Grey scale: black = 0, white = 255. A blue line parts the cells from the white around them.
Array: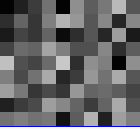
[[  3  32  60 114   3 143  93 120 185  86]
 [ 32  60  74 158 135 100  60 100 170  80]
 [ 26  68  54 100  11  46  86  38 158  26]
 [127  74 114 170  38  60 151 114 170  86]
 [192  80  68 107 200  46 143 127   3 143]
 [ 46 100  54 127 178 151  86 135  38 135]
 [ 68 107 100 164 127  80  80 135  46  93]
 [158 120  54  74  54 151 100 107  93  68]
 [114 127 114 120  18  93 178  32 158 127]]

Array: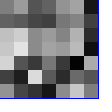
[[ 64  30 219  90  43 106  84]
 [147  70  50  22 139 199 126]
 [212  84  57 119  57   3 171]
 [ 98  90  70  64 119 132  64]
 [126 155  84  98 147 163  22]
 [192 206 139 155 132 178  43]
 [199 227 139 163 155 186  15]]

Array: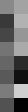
[[ 82   2]
 [ 89  16]
 [102  42]
 [ 70 150]
 [137 163]
 [116 170]
 [ 57 178]
 [124 207]]

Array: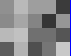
[[138 166 132  53 150]
 [ 92 179  79 118 200]
 [144 185 158 158  59]
 [185 193 112 112  85]]

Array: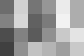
[[ 77 130  91 144 201 228]
 [ 64 144 194 180 158 201]
 [109 209 117 150 235 173]
 [130 215  97 123 242 173]]

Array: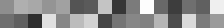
[[111  96  46 224 135 188 210  69 117 135 129 181  76 218 123 154]
 [142 175 168 148 161  84  90 196  54 123 253 104  61 111  96 239]]

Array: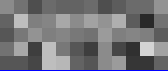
[[ 86  86  70 190 183  99  86 139 155  54  54  99]
 [139 114  78 107  99  99 107  78  92 107 107 147]
 [ 86 120 147 127 133 120 114 155 127 133 127  92]
 [114 168  62 190 120  86  62 139  70  48 212 162]
 [ 99 190 127 133 168 139 162 147 175  92  41 114]]

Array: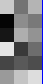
[[229  57 109]
 [ 69  89  77]
 [202 115 180]
 [  4 141 121]
 [ 22 174 147]
 [154 196 221]]

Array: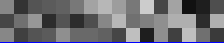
[[135  51  84  91  97 120 163 183 157 120 204  70 163  17  30  78]
 [135  64  84  91 143 105 105  97  70 191  30 143  64 191 112  58]
 [ 70 112 151  44  84  44  78 135 183 112 128 143 175 175  44 175]]
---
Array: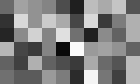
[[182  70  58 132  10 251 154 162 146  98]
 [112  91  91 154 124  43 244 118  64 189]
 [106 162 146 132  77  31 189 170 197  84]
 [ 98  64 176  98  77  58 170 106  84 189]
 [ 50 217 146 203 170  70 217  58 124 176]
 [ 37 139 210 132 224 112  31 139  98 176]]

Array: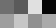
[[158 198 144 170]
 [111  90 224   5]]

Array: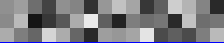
[[172 126 102 213 172 102  41 158 151 165 228  75  95  75 126 186]
 [144 158 110  67 144 132  49 151 194 165  55  95 206 180 132  41]
 [138 186  21  55  88 172 234  95  35 126 110 118  41 194 110 118]]

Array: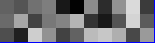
[[106 167  66 120 132 181  51  24  84 212  91]
 [ 98  84 113 126  24   2 140  44 146 218  59]
 [ 78  32 206 146  66  98 187 199 175  72 154]]

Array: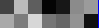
[[169 124 215 118 102 147  17]
 [ 66 187  94   4  23 139 155]]

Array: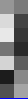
[[232  55]
 [218  67]
 [212  94]
 [150 122]
 [116  42]
 [ 81 164]
 [ 28 136]]

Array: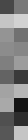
[[197 210]
 [169  20]
 [163 182]
 [148 113]
 [140 134]
 [127 156]
 [ 99  58]
 [ 87 197]
 [ 80  45]
 [ 72 121]]

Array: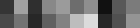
[[ 73 115  39  96 130 189 219  39  80 148]
 [ 53 161  47 136 155 109 142  17  88 123]]

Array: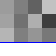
[[181 127 149 120]
 [162 113 175  62]
 [156 127  97 194]]
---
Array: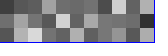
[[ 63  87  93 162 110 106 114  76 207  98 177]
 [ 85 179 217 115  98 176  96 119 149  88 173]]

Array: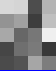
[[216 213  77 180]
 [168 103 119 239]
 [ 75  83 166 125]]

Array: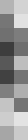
[[180 211]
 [112 125]
 [ 88 190]
 [127 175]
 [205 227]]

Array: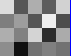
[[220  86 174  93 210]
 [174 129 212  44 171]]

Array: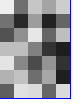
[[238 111 198 164 205]
 [ 82 144 231 102 190]
 [228 136  75 148  50]
 [ 94 225 219 102 219]]

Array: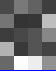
[[ 73 121  98  62]
 [ 61  72  84 135]
 [104 253 237 145]]

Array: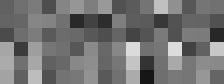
[[ 97 112 123  78 133 150 126 153  81  91 116 192 144  87 117 113]
 [ 75 110 124  90 108 105  88  78 101  68  84 122  81 124 123  39]
 [171 112 167  97 104 136 142 102 119 196  51 113 169 119 140 137]]

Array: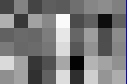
[[ 68 131  68  94  90 111 134 141 128]
 [ 97 106 103 125 231 102 158  77 140]
 [218 163  54  80 167   3 180 163 145]]

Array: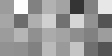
[[156 254 129 178 163  52 129 231]
 [156 181 144 171 163 142 129 157]]
